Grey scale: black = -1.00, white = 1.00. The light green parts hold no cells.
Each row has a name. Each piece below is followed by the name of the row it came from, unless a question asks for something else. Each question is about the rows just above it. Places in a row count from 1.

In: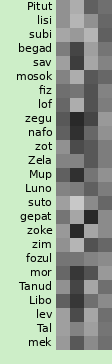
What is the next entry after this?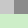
[-0.19]
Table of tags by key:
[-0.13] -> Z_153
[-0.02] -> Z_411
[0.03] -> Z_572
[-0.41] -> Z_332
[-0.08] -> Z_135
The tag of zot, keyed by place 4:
Z_411
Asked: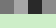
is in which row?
gepat
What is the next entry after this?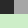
[0.09]

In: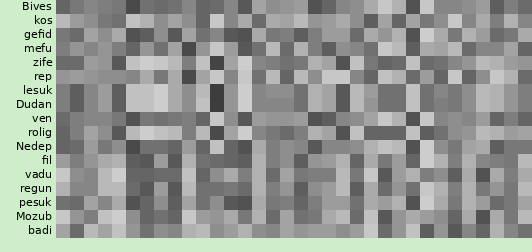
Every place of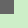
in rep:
17 23 28 30
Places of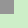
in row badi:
6 18 25 28
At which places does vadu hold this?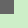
6 7 11

